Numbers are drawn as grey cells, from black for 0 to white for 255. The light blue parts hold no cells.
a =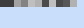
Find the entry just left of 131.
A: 162
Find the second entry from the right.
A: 87
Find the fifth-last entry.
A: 74

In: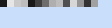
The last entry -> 161
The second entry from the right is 51
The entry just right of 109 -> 175
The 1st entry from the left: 25

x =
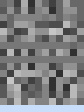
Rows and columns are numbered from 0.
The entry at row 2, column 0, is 131
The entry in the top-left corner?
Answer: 104
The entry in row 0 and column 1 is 119
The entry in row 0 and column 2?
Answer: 65
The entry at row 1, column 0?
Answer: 89
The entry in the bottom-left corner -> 145
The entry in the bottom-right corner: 104
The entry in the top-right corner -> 104
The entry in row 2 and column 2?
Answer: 131
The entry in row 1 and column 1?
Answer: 145
